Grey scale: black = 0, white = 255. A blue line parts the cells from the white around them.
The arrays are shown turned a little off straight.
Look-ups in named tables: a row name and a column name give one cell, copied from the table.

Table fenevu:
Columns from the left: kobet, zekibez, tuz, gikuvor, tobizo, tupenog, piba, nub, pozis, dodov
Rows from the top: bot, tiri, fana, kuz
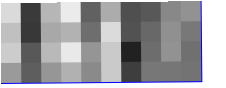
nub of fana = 109
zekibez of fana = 88
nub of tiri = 104
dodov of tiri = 120
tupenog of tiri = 219
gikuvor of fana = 233
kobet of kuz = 154
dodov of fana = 112
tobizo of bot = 97
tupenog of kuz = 202
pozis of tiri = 144
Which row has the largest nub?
kuz

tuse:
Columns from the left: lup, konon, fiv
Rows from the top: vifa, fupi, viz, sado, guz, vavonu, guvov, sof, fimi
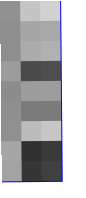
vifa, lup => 145
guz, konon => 156
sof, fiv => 58
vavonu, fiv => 123
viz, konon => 171
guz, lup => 140
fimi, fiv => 64
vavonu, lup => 143
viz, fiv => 177
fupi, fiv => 168
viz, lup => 142
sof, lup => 166
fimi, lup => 163
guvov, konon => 187
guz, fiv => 157
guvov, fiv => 198
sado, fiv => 78
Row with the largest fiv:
vifa

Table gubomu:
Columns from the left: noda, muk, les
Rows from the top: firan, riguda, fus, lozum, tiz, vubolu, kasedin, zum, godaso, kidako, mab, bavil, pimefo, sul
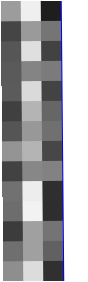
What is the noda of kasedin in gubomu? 85
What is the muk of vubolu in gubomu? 180
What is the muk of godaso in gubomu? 135
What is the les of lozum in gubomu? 123
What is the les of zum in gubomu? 71
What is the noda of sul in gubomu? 142
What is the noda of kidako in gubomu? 113
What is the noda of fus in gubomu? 86
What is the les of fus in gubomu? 66
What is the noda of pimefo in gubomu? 111
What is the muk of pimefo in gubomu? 160
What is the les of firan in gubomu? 30
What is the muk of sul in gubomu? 220
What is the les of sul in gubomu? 48
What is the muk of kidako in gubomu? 237
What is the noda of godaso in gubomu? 66
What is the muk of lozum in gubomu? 132

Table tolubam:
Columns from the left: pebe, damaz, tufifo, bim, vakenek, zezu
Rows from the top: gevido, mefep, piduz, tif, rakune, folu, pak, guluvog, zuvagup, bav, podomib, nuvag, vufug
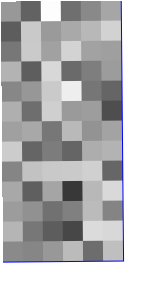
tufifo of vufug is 152
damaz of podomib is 145
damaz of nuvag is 119
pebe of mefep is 93
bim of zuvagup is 202
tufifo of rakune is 202
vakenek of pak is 147
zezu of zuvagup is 102
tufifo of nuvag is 93
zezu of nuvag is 216
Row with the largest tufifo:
gevido

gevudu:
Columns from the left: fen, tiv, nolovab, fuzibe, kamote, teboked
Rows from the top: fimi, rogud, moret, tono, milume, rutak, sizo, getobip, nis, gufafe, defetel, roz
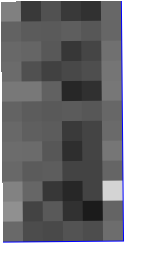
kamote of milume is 48
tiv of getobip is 107
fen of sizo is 104
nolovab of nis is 93
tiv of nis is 91
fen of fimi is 128
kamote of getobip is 68
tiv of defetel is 67
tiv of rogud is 91
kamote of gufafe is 67
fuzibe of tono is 72
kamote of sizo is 68
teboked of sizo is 106
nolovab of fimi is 81
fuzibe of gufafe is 39

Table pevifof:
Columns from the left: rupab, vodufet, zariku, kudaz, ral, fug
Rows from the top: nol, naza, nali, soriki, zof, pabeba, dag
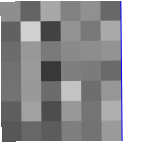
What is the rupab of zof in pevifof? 115
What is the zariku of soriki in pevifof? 56
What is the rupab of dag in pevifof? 87
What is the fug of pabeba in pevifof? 174
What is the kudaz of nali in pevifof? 138
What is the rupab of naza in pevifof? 97
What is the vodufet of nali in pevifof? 152
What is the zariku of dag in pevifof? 92

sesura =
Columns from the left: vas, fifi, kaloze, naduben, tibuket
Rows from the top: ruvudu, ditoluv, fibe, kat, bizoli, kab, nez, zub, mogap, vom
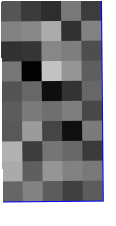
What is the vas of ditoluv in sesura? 130
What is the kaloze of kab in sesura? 111
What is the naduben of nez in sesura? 15
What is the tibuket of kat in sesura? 94
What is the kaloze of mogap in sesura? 149
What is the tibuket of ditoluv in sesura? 129
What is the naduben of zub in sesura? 104
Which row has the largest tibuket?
ditoluv

